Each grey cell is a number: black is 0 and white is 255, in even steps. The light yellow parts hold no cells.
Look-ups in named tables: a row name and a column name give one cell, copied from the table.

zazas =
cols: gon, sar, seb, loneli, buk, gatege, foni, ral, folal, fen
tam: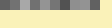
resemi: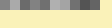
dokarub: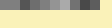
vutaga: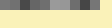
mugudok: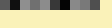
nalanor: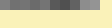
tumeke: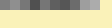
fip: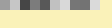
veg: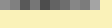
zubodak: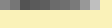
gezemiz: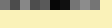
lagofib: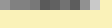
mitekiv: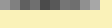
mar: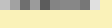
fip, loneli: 124
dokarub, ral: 114
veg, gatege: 99
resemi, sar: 170
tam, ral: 143
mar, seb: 111
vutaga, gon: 120
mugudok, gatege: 56
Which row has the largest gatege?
fip

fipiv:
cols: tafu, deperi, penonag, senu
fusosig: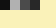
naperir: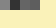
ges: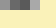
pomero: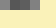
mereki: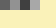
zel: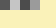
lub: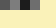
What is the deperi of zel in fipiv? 197
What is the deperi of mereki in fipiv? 146
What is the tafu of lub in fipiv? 86
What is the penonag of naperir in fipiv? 101
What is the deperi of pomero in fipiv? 87
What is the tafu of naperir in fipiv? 132
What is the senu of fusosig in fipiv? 40
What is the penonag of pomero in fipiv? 94
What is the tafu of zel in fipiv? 87
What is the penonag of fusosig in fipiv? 75
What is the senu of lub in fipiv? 110
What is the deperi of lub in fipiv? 125
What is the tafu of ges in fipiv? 148
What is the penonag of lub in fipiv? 28
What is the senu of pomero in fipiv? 129

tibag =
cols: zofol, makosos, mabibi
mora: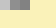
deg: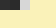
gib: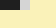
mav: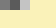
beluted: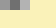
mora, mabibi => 130
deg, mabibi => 215
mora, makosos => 143
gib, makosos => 31
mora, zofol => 196
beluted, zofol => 152
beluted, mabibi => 179
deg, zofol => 47
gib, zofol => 31
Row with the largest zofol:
mora

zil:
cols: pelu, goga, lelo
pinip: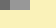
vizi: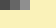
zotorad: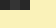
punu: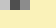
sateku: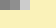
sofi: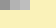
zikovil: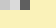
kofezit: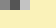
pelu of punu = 196
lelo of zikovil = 95
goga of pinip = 151
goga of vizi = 102
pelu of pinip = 107
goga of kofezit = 85
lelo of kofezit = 195

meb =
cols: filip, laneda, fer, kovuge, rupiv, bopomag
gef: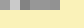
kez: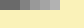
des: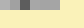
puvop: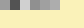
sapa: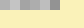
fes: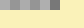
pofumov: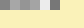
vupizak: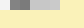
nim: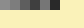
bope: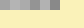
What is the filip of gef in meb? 158
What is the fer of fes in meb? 172
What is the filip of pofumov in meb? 132
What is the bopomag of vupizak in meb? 202
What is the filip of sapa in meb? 179
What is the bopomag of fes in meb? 120
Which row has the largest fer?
puvop

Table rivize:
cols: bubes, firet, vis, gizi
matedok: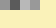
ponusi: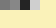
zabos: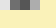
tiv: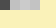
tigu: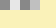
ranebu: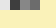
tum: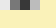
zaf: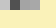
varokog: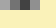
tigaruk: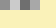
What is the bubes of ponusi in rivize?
120
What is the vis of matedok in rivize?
184
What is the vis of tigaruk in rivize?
111
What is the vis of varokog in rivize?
66
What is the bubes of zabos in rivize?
228
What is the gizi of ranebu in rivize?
108
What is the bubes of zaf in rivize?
197
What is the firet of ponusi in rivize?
135
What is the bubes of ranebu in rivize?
230
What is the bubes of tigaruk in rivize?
144
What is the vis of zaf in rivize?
164
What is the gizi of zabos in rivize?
173
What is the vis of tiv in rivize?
203
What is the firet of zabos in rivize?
111
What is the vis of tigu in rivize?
136
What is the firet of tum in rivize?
120

